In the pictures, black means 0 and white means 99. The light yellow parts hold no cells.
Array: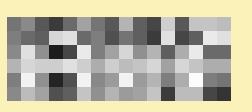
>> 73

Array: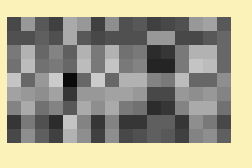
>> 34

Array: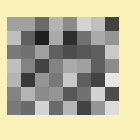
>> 26

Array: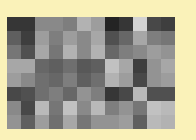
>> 24

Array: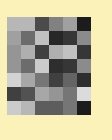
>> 11

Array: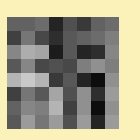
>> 42
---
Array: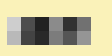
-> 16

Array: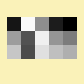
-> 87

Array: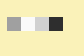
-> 81

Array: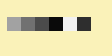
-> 29

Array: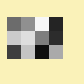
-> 6

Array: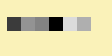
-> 51
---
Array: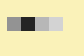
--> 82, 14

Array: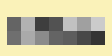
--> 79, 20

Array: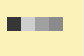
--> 80, 21

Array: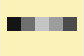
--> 76, 8

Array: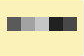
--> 77, 13

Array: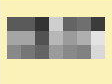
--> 88, 20
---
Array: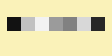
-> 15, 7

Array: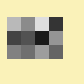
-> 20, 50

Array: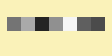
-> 29, 45

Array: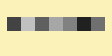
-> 43, 26

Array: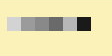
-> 10, 82

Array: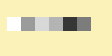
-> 48, 99

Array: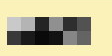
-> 32, 22

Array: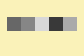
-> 66, 40

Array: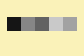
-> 63, 8

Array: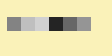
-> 58, 51
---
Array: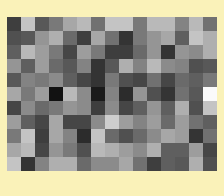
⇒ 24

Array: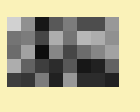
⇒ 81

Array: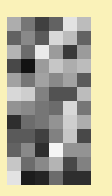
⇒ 67

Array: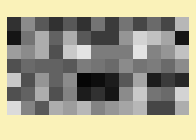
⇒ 19

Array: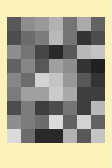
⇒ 34
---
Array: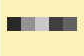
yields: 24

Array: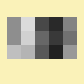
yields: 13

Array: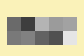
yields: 31

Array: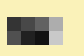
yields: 7

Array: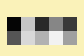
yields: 94

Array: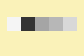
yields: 71

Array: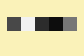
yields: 5

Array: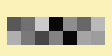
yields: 64

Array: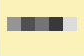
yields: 22
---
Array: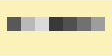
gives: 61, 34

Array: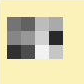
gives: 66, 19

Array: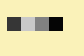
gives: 2, 21

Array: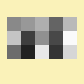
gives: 72, 42

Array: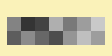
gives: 78, 36

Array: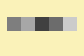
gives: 79, 49
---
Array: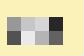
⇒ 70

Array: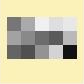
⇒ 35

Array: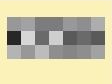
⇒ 41

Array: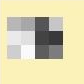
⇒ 26

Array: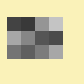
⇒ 33

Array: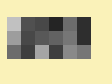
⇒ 46

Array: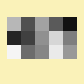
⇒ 83

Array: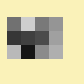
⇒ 29

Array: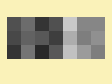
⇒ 49
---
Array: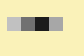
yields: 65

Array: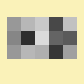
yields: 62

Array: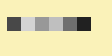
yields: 13

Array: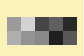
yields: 34

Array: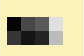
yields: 73

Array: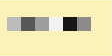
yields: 54

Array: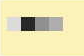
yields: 67

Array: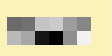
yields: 94

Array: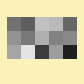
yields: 12
